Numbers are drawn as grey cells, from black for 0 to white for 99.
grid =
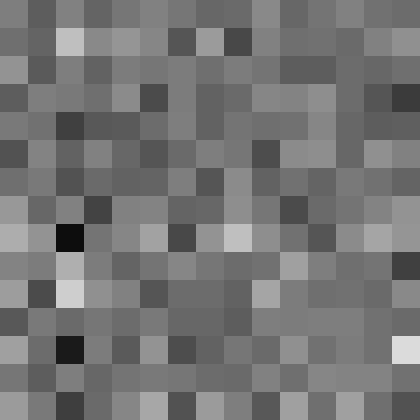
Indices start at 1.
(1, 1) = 49
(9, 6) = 63
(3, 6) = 46
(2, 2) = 39
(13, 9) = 46
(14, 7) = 46
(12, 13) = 49
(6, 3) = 38
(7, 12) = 39
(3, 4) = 38
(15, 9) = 49
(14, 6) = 47
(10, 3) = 68
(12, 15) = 41
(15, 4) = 41
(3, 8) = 43
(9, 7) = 28
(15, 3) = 24
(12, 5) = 42
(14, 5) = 45
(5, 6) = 42
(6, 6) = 33
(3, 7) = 48
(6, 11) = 54
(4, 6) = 29
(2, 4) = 53
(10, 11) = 62
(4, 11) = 51
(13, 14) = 44
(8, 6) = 51
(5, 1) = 47
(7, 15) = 39
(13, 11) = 56
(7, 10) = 38

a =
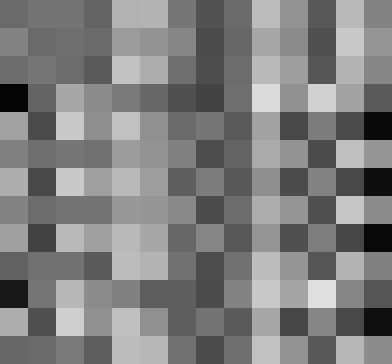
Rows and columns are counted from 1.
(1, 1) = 41
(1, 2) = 45
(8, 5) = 59
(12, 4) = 56
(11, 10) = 78
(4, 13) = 63
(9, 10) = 58
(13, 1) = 40
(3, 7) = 43
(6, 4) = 44
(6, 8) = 30
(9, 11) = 31
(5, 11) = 28
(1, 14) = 51
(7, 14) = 5
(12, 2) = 31
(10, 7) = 44
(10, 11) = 58
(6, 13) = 74
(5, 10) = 63
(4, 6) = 40
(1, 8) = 32
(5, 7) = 41
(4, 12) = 81
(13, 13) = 71
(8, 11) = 58
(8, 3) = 45
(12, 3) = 80
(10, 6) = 70
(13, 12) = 34
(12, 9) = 35
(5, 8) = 46
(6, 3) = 46
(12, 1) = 67
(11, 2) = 46

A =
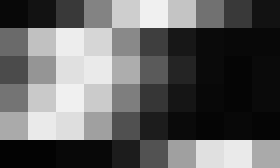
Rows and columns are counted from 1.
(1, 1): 3
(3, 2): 58
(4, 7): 8
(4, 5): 49
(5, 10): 2
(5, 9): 3
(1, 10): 7
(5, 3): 86
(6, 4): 3
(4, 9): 2
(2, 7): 9
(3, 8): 4
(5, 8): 2
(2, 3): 92
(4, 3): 93
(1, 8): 44

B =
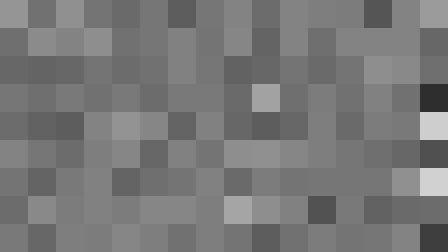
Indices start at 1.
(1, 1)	58
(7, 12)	46
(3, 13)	45
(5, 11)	40
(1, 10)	42
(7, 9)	41
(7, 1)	45
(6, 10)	56
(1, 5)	41
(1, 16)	60
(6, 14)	43
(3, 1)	40
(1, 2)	44
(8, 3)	48
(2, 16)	40
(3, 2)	39
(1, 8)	46
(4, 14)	50
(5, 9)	40
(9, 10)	36
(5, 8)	50
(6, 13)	46
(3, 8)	46
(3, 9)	38
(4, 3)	47
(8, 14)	38
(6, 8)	45
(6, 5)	52
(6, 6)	40
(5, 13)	41
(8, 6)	52
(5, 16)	80
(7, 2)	39
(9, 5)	52
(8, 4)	50

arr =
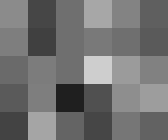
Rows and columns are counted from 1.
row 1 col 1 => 54
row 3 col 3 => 43
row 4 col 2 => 49
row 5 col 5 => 46
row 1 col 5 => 51
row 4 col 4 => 31
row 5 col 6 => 38
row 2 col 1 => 49
